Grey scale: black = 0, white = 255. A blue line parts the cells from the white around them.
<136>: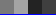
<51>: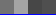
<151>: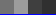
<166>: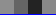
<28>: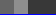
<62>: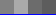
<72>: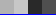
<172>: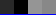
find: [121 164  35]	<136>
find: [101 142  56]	<28>
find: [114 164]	<51>
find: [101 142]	<28>
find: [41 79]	<72>

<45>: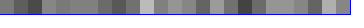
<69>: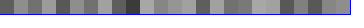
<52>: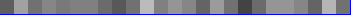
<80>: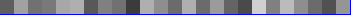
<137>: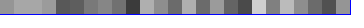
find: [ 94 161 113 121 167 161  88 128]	<69>
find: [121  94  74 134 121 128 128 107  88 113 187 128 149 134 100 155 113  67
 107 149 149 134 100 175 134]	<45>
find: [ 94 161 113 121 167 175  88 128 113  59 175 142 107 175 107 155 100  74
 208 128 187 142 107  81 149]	<80>

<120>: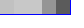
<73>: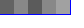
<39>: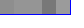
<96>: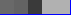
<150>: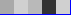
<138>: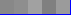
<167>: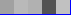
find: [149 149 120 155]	<39>
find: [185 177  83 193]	<167>

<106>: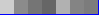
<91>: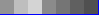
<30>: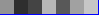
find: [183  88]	<30>
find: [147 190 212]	<91>
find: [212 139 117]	<91>
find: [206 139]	<106>

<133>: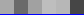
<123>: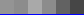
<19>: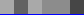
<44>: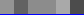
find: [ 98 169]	<19>
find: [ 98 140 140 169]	<44>
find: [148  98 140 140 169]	<44>
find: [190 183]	<133>
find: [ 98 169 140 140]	<19>
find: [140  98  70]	<123>

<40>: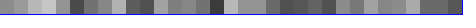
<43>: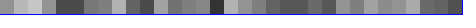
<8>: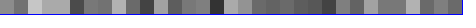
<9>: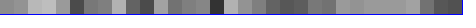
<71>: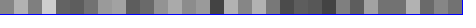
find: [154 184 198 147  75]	<40>
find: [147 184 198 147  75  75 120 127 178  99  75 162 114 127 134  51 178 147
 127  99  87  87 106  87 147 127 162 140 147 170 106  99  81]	<43>
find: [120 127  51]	<8>

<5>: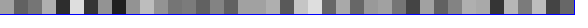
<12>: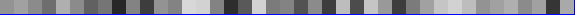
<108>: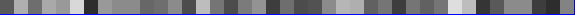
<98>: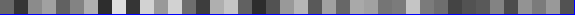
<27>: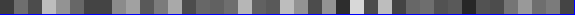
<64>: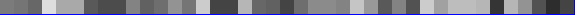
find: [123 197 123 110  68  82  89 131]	<98>
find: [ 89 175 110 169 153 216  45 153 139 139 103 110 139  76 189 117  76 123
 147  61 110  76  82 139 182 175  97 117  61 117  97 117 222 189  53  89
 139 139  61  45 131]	<108>
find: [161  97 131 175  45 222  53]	<98>

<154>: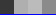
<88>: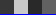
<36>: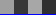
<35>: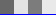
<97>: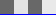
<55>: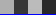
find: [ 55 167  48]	<36>
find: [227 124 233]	<35>
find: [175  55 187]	<55>
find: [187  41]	<55>
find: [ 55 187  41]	<55>
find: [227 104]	<97>

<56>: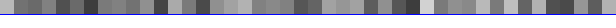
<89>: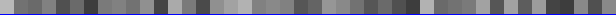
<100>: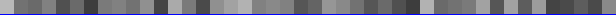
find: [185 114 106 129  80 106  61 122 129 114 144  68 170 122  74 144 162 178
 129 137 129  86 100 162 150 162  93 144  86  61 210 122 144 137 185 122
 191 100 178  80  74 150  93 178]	<56>
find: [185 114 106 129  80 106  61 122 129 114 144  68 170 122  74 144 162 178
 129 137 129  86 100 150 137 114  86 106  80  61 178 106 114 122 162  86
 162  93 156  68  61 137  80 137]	<89>

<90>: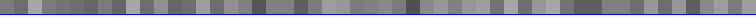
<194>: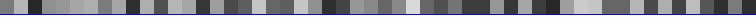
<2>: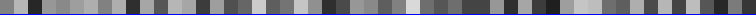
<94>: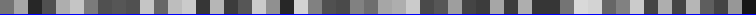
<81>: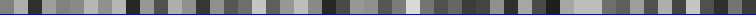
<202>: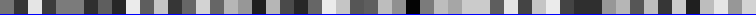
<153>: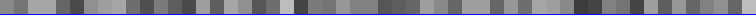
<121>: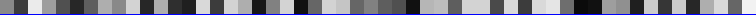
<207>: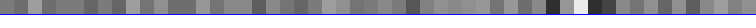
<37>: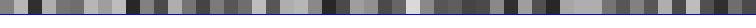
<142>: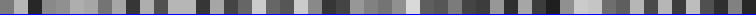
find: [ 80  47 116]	<81>
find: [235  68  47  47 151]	<202>

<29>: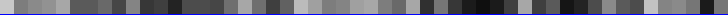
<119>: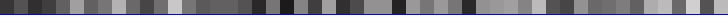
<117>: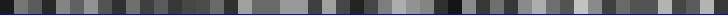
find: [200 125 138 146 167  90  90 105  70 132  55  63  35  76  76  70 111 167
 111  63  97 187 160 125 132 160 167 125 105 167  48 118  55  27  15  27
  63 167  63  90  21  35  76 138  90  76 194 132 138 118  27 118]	<29>
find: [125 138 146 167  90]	<29>
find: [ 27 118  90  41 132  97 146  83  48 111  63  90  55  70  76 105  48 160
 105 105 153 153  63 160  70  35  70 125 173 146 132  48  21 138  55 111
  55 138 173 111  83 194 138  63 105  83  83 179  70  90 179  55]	<117>
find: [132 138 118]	<29>
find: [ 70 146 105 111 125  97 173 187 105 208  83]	<119>
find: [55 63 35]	<29>

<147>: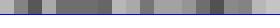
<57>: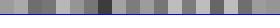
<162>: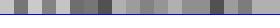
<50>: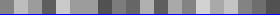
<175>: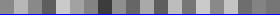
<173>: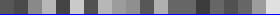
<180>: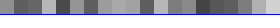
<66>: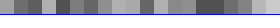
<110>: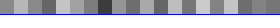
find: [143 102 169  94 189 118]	<175>
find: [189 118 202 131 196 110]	<110>
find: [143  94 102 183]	<180>
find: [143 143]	<162>

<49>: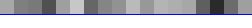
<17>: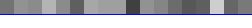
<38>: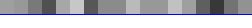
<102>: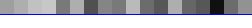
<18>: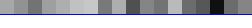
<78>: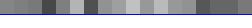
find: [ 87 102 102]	<78>
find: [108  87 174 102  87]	<102>
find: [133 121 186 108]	<102>
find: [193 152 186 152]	<78>
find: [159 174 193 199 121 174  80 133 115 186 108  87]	<18>
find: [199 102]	<49>
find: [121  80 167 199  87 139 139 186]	<38>

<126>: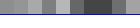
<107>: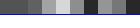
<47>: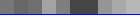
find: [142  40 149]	<107>
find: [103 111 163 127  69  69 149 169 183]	<47>

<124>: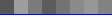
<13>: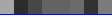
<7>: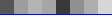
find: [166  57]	<7>
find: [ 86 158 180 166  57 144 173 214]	<7>
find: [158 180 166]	<7>
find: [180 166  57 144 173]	<7>

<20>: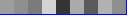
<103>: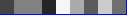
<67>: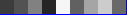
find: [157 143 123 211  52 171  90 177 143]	<20>
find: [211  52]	<20>
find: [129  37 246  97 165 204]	<67>
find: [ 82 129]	<67>
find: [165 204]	<67>
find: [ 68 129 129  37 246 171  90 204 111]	<103>

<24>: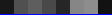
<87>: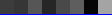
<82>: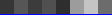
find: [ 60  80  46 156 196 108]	<82>
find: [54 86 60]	<82>
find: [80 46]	<82>
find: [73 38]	<24>
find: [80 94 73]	<24>
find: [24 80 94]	<24>
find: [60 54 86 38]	<87>

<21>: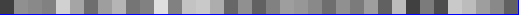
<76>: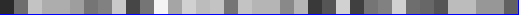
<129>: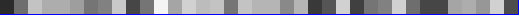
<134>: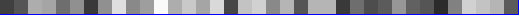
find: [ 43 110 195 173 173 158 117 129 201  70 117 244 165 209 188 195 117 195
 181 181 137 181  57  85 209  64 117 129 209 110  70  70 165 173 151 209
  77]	<129>
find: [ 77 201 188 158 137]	<21>
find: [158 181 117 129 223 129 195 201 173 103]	<21>
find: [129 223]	<21>
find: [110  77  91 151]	<134>

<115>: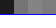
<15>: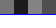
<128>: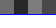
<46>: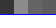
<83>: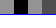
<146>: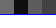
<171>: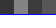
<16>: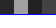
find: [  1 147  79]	<83>
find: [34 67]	<16>
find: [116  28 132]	<15>
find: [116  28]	<15>
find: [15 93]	<146>
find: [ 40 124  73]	<128>

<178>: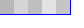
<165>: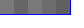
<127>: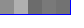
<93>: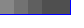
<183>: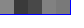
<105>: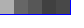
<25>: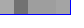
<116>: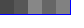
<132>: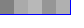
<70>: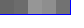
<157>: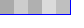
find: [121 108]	<165>
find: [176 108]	<127>
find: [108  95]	<165>
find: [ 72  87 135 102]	<116>

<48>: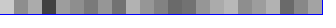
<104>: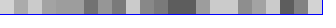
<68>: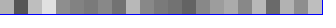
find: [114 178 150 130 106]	<48>
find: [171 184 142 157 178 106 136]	<48>
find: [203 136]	<104>

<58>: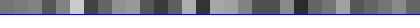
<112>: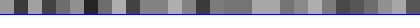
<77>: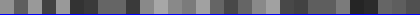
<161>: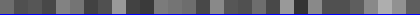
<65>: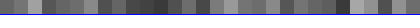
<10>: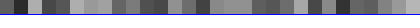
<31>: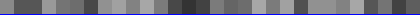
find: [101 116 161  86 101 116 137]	<58>
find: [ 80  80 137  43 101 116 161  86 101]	<58>
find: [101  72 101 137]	<77>
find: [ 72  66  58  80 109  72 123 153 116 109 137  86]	<65>

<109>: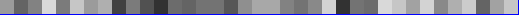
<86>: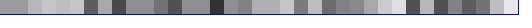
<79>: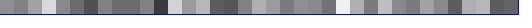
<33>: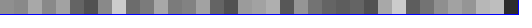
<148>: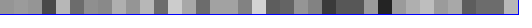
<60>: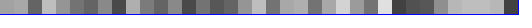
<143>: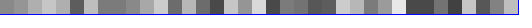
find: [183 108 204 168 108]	<148>
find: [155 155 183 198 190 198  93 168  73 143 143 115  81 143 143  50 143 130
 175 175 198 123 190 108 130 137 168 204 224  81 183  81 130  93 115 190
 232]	<86>
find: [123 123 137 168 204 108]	<143>

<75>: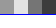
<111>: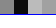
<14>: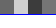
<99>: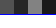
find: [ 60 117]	<14>
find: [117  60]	<75>
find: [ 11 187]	<111>
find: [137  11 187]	<111>
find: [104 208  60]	<14>

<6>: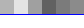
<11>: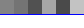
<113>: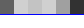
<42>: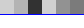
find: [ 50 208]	<42>
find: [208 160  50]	<113>
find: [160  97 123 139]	<6>

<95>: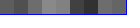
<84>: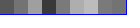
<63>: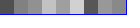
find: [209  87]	<63>
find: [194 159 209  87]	<63>

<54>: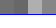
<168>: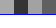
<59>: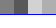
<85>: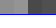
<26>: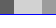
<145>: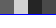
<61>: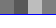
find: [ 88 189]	<61>
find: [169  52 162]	<168>
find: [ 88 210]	<59>
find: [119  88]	<61>

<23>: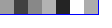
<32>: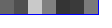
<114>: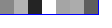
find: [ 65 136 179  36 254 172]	<23>
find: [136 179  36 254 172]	<23>
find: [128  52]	<32>
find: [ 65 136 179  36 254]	<23>
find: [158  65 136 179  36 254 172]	<23>
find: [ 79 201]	<32>

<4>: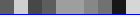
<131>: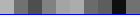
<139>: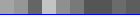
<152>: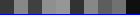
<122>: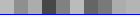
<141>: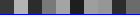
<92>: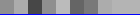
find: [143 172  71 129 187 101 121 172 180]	<122>
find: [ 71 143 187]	<92>
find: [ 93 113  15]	<152>
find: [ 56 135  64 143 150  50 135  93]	<152>
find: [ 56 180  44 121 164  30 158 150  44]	<141>

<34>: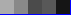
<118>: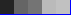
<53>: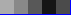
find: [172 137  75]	<34>
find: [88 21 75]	<53>
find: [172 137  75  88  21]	<34>

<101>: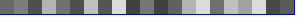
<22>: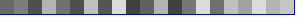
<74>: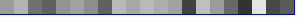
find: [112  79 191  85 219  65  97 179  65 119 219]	<22>
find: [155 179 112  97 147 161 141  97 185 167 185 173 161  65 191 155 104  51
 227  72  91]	<74>
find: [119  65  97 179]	<101>
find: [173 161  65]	<74>
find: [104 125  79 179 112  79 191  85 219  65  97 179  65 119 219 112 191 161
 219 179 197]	<22>
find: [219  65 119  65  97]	<101>
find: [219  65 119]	<101>

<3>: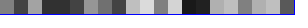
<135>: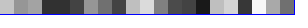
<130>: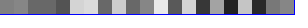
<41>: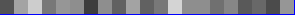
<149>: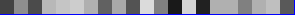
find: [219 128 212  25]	<3>
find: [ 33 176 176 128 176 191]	<149>
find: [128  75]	<135>
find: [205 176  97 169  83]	<149>
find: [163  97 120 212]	<41>
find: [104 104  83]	<130>

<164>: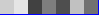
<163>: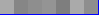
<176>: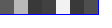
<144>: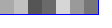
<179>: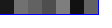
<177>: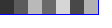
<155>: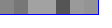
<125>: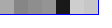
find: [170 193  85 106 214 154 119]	<144>
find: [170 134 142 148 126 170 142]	<163>
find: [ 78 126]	<179>
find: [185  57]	<176>
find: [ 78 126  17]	<179>
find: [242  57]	<176>
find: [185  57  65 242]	<176>

